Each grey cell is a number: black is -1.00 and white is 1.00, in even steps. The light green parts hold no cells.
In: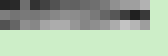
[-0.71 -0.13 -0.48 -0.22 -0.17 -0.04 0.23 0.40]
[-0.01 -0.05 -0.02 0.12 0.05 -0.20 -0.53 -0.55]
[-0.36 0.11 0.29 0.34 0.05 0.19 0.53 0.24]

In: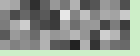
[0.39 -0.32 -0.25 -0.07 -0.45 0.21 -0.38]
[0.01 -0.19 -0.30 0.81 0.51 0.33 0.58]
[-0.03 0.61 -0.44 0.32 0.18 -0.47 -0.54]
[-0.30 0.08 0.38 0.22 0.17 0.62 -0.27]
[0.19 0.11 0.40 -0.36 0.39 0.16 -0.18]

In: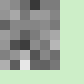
[0.20 -0.16 -0.02]
[0.16 -0.06 0.21]
[-0.23 0.05 0.09]
[0.23 -0.25 0.19]
[0.18 -0.52 -0.06]
[0.01 0.41 0.06]
[0.37 0.81 -0.23]

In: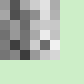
[0.19 0.32 0.77]
[0.30 -0.12 0.73]
[-0.02 -0.17 0.58]
[-0.11 -0.10 0.84]
[-0.03 -0.08 -0.16]
[-0.08 -0.53 0.56]

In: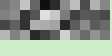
[-0.08 0.54 -0.88 0.09 -0.40 0.05]
[0.01 -0.60 0.75 -0.02 -0.31 -0.43]
[-0.45 -0.61 0.35 -0.69 0.09 -0.17]
[0.43 0.25 -0.50 0.63 -0.16 -0.07]

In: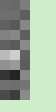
[-0.16 -0.02]
[-0.13 -0.26]
[-0.25 0.06]
[0.01 -0.26]
[-0.24 0.08]
[0.46 -0.24]
[0.14 -0.28]
[-0.59 0.07]
[-0.13 -0.09]
[-0.42 0.09]
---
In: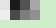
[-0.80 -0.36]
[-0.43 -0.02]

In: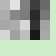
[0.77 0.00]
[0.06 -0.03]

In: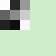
[-0.68 0.20]
[0.09 0.60]

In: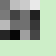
[0.49 0.59]
[-0.48 -0.11]

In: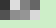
[0.73 0.01]
[0.11 0.17]

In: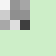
[0.17 0.30]
[0.12 0.14]

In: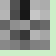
[-0.36 -0.79]
[-0.42 -0.82]
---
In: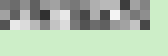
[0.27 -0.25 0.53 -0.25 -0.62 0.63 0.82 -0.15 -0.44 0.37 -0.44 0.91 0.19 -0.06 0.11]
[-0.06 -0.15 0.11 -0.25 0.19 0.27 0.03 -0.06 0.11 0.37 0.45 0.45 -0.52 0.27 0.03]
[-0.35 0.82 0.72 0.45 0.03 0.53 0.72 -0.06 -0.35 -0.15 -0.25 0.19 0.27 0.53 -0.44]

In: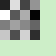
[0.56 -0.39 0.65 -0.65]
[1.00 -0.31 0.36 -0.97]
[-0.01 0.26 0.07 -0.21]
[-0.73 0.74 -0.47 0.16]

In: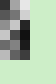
[0.55 -0.42 -0.87]
[0.46 -0.24 -0.52]
[-0.32 -0.08 0.63]
[-0.16 0.02 -0.79]
[-0.61 0.29 0.81]
[0.12 0.55 -0.71]

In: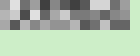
[0.32 -0.31 0.42 0.06 0.32 0.15 0.15 0.42 -0.31 -0.12 0.51 -0.21 -0.21]
[0.42 0.59 -0.40 0.76 -0.21 0.32 0.59 -0.04 -0.04 0.06 -0.21 0.06 0.15]
[0.24 0.76 -0.12 0.24 -0.50 0.06 -0.31 -0.50 -0.31 0.67 0.67 -0.12 0.24]

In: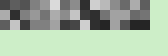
[0.35 -0.63 0.00 0.19 -0.09 0.35 0.10 0.54 -0.53 -0.63 -0.09 0.27 0.27 -0.17 -0.09]
[-0.45 -0.26 -0.35 0.00 0.19 0.71 -0.17 0.10 -0.63 0.62 0.45 0.10 -0.17 0.35 -0.26]
[-0.26 0.54 -0.53 0.00 0.00 0.27 -0.53 -0.45 0.62 -0.63 -0.71 0.27 -0.35 -0.71 -0.71]

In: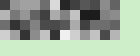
[-0.14 -0.60 -0.32 0.02 -0.42 -0.42 -0.32 0.34 -0.50 -0.14 -0.14 -0.22]
[0.42 -0.06 0.18 -0.22 -0.50 0.34 0.02 0.52 -0.78 -0.78 0.02 0.10]
[-0.50 0.18 0.26 0.26 -0.14 0.70 -0.70 -0.50 -0.32 -0.42 0.10 -0.22]
[0.62 0.26 -0.60 0.10 0.52 -0.60 0.88 0.62 0.18 0.52 -0.42 0.42]
